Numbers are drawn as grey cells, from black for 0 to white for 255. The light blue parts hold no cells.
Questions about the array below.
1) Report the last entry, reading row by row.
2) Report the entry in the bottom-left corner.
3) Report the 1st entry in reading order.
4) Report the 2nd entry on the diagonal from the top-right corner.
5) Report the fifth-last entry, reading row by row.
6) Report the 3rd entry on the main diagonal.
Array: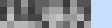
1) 166
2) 182
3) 83
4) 121
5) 137
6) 83

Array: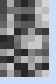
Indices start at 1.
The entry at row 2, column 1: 71
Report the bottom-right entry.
200
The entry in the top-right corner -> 212
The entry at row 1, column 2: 171
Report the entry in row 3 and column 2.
186
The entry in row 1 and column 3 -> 71
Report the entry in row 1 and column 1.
71
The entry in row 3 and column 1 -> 87
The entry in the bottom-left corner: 87
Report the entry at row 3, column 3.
71
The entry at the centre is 171
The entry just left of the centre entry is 116
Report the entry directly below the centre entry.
171
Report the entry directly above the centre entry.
71

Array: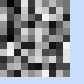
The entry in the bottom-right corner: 116
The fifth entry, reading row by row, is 56
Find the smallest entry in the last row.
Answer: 29
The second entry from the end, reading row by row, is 185
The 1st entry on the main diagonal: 88
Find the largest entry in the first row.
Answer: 228
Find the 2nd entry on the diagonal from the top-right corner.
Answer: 201
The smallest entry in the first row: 3
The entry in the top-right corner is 116
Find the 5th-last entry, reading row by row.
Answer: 172
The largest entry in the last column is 243
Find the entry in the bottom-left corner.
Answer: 172
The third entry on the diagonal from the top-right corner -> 201

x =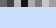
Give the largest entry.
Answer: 198
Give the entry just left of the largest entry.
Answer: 121
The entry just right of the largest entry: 159

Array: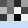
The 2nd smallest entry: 41
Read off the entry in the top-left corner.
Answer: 86
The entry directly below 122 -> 110
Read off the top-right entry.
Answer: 160

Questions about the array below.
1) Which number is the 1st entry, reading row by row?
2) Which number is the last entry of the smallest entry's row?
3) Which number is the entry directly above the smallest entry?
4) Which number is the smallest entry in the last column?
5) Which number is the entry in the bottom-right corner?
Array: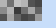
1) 180
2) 99
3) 193
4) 70
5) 153
